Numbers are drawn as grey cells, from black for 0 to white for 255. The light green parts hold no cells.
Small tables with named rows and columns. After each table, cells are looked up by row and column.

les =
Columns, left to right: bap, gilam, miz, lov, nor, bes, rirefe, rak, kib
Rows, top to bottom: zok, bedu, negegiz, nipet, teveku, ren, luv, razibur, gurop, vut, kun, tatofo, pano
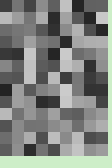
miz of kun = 115
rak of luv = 59
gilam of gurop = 159
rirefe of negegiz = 178
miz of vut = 149
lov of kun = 116
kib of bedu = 200
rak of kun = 153
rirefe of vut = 94
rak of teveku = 121
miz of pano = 45
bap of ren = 134
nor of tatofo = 189
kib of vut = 154
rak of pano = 144
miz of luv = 194
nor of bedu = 43
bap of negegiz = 108
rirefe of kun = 110
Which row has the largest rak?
nipet

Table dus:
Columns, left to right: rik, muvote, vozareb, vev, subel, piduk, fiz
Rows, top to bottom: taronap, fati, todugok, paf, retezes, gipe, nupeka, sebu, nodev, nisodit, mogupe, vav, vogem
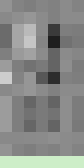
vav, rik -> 137
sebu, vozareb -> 150
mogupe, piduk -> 142
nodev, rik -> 156
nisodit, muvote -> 126
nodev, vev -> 122
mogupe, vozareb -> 102
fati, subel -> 129
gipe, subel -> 100
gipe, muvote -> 126

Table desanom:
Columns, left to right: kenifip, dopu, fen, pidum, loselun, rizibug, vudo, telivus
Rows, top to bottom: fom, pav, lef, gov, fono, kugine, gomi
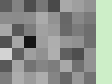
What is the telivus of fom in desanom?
146
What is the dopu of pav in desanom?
139
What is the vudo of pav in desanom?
136
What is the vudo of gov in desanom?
145
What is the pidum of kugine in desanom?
133
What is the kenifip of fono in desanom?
211
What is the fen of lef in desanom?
125
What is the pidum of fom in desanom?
119

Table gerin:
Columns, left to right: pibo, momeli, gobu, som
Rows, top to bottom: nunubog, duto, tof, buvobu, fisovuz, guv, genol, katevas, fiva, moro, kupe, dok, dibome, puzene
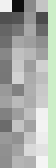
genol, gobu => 171
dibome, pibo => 144
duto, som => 75
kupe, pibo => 107
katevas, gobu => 175
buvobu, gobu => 158
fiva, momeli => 186
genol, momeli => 210
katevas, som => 200
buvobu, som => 142
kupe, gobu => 161
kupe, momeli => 195
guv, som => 208
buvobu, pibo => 110
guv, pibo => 120

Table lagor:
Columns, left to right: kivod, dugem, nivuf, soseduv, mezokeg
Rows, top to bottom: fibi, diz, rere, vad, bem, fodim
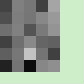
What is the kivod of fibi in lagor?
67
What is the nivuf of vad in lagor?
137
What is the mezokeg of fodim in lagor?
143
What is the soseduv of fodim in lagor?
135
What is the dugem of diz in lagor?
126
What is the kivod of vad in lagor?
65
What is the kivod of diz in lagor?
79
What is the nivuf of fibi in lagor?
119
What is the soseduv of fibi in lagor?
64
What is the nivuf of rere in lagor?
84
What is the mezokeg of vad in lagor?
97
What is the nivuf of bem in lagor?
195
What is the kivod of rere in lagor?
111
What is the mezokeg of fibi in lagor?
165

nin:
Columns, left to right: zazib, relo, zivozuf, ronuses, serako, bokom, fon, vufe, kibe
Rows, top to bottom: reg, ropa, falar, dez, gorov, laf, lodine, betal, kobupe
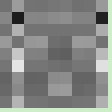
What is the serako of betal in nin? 153
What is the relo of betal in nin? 137
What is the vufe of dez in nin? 154
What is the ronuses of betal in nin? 105
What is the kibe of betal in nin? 137
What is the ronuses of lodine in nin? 100
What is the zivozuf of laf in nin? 117
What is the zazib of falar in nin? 115
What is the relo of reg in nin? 156
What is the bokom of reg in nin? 121
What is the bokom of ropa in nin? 142
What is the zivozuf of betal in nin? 105
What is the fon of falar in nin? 116
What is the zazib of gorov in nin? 128
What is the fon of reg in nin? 112
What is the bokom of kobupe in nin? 112
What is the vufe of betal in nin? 107
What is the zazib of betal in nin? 104
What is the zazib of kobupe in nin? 116
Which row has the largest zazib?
dez

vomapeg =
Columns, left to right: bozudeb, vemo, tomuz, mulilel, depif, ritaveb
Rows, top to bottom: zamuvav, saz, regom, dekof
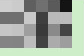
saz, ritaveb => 187
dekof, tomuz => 188
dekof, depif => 171
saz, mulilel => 63
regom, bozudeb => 198
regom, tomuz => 158
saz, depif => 185
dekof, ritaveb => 157
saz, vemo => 111
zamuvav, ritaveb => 20

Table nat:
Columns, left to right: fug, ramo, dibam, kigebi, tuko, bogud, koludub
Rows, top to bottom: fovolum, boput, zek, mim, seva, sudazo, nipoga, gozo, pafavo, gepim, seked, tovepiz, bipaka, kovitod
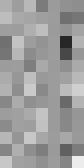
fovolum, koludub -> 142
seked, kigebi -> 193
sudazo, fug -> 156
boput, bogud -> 112
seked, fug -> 139
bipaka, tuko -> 154
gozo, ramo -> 142
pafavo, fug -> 135
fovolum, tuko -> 155
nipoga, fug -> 171
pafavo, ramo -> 171
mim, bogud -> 39
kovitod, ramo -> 161
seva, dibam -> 140
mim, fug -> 112
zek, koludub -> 163
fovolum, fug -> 176
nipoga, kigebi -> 153
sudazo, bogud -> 143
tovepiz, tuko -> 156
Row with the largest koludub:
kovitod

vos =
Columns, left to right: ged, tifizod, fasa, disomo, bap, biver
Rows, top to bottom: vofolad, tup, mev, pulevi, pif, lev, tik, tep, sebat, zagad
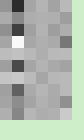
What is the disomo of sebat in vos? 177
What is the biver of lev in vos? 163
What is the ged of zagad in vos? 175
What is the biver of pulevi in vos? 119
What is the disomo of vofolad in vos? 180
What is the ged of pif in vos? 188
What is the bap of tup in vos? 175
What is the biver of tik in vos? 185
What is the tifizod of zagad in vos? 134
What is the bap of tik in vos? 183
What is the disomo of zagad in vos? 173
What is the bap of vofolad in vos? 163
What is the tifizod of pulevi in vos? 249
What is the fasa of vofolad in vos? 165
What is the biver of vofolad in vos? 185

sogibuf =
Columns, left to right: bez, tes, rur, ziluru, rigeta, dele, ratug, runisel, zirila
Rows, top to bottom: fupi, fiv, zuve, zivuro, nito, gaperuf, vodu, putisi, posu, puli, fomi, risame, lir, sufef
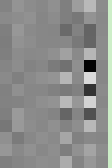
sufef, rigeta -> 140
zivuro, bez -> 125
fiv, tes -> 141
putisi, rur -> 135
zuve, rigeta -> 134
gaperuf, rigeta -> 123
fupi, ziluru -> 136

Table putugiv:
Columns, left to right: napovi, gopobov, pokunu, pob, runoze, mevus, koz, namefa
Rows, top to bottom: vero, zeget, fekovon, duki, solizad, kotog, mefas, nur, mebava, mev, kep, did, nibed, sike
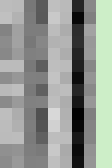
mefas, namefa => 148
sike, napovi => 139
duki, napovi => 140
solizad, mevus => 173
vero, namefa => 136
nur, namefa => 137
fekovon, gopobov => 161
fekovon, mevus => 172
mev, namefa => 127
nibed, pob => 122
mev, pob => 80
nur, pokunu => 122
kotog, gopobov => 187
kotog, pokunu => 121
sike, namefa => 149
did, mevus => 188

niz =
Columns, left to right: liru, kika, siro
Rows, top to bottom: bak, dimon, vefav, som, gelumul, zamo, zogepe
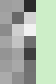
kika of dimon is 104
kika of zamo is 168
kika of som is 195
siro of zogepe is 115
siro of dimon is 211
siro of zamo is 113
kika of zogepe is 143
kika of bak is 162
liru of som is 165
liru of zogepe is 171
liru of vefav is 139
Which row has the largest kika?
vefav

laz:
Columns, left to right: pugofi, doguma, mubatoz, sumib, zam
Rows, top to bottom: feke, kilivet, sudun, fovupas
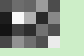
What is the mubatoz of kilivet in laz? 177
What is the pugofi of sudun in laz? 19
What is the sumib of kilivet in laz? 41
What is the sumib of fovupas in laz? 80
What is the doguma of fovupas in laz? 146
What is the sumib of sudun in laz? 114
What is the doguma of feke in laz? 109
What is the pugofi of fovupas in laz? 71
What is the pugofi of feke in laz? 81
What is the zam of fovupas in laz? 235
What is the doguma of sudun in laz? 65
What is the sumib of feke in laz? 155
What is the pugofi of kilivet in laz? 29
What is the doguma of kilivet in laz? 248
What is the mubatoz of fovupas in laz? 111
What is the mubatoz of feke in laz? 102
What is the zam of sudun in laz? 79
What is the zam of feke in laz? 76
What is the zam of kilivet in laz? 136
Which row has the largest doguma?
kilivet

